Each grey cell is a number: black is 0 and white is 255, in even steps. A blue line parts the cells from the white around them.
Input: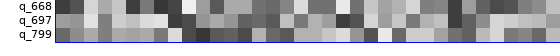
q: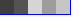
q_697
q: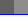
q_697
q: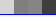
q_668
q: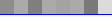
q_799
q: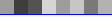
q_697

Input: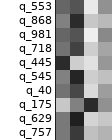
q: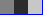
q_868
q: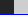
q_545

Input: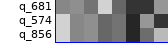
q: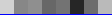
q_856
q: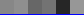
q_574
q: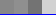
q_681
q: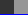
q_681
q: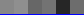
q_856

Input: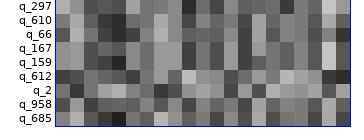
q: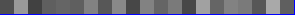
q_958
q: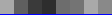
q_610
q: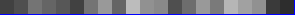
q_612
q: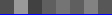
q_159
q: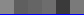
q_297
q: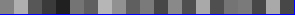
q_685

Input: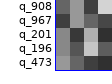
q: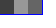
q_967
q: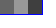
q_908
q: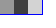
q_908
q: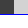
q_908
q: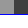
q_908
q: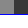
q_201

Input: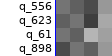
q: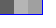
q_61
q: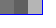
q_61
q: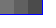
q_556
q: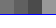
q_556

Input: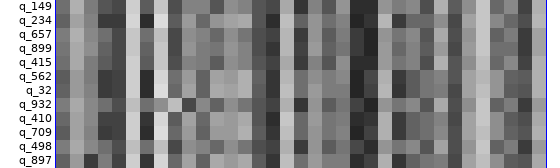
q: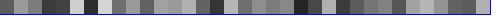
q_562
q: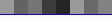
q_899
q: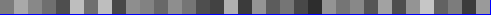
q_498
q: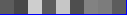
q_415
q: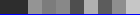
q_149
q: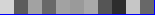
q_410

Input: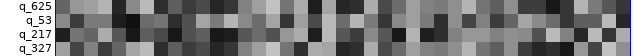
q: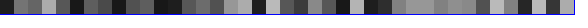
q_217
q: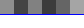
q_53
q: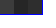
q_327
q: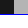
q_217
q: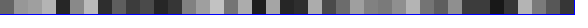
q_625
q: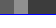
q_625
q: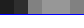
q_217

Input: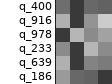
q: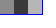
q_233
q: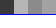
q_978
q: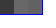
q_400

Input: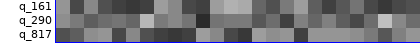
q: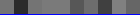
q_290
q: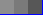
q_817
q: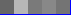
q_290
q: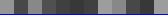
q_817
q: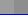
q_817
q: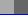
q_161

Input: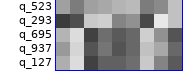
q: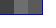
q_695
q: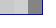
q_293

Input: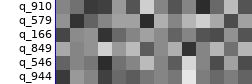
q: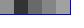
q_166
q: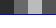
q_910
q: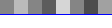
q_546

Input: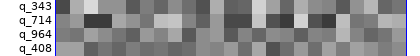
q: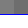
q_408
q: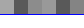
q_964
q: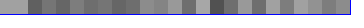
q_408
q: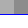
q_343

